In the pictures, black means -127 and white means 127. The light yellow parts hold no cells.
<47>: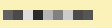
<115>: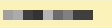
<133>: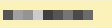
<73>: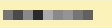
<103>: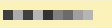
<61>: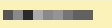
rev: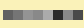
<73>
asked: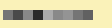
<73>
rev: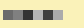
<103>
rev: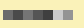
<133>

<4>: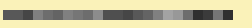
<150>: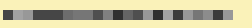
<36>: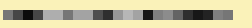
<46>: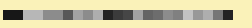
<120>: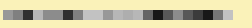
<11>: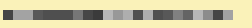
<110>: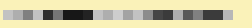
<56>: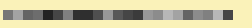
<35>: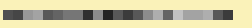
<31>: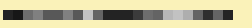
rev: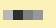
<120>
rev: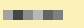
<11>
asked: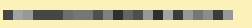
<150>
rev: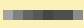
<4>
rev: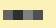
<150>

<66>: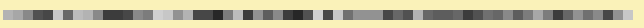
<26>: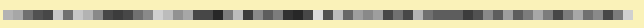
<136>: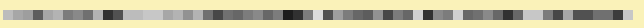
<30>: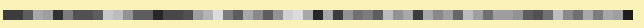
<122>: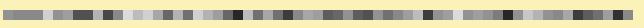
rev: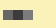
<66>
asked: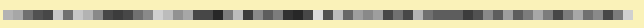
<26>

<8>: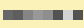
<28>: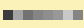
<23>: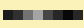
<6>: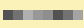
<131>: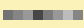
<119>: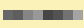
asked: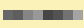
<119>
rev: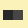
<23>
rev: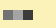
<28>

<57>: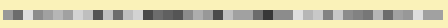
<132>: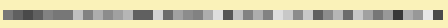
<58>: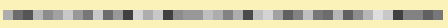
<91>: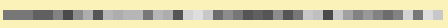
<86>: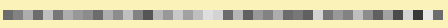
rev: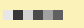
<86>
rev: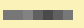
<132>

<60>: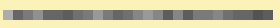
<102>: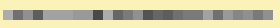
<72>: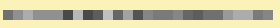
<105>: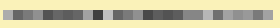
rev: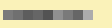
<102>
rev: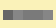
<72>
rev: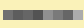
<102>
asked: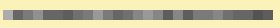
<60>
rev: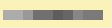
<72>
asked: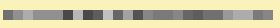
<72>

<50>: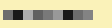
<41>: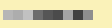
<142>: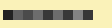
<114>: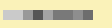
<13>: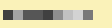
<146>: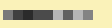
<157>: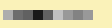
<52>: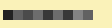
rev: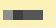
<13>
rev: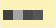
<41>
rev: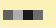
<50>
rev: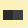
<146>
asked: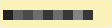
<142>
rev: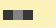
<142>
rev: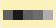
<157>

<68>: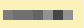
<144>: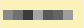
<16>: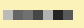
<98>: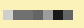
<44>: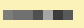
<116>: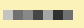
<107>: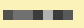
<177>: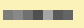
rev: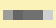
<98>
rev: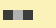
<107>
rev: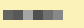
<177>
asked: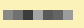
<144>

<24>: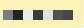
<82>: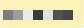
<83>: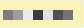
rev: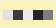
<24>
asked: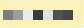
<82>

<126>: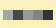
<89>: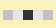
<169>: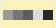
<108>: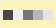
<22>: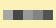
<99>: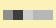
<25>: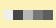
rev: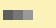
<169>
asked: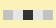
<89>
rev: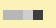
<99>
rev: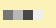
<25>
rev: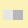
<108>

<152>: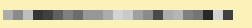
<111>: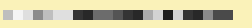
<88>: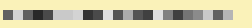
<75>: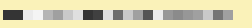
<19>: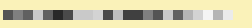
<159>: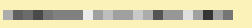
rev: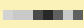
<19>
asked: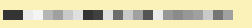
<75>
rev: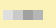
<75>
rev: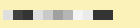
<75>

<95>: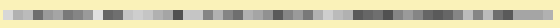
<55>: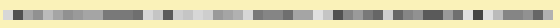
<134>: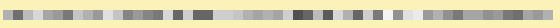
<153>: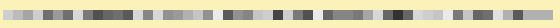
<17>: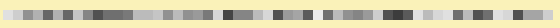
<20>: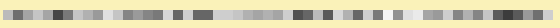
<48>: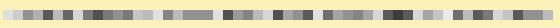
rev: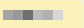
<95>
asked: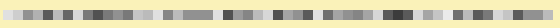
<48>
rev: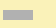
<153>
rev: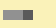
<48>
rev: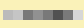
<48>
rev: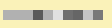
<153>

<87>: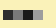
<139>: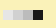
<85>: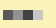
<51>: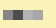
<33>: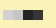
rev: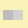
<139>
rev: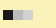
<139>
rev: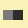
<87>
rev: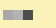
<51>
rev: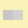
<33>

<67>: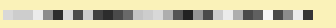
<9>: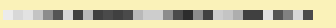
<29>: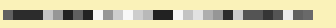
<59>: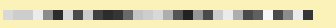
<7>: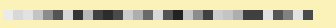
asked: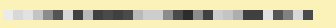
<9>
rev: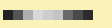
<67>
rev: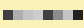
<7>
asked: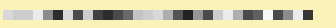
<67>
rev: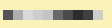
<67>

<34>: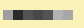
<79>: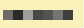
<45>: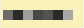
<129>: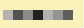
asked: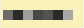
<45>
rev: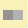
<129>
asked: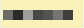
<79>

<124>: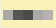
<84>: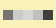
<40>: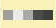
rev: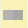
<124>
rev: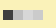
<84>
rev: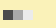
<40>
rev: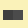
<40>
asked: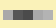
<124>

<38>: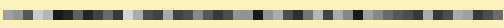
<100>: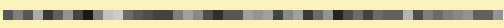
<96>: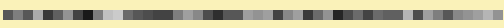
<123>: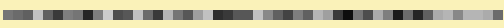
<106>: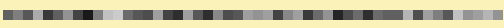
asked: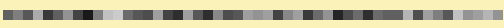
<106>
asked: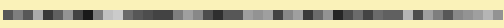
<96>
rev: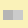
<38>
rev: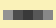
<38>
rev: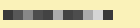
<38>
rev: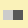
<38>

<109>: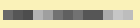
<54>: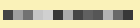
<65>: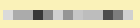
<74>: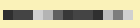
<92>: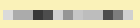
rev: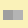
<109>
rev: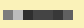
<74>
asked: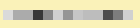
<65>
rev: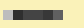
<74>

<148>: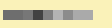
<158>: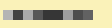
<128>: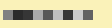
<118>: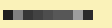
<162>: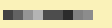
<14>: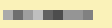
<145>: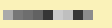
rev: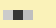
<128>
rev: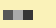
<128>
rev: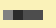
<162>
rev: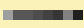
<118>

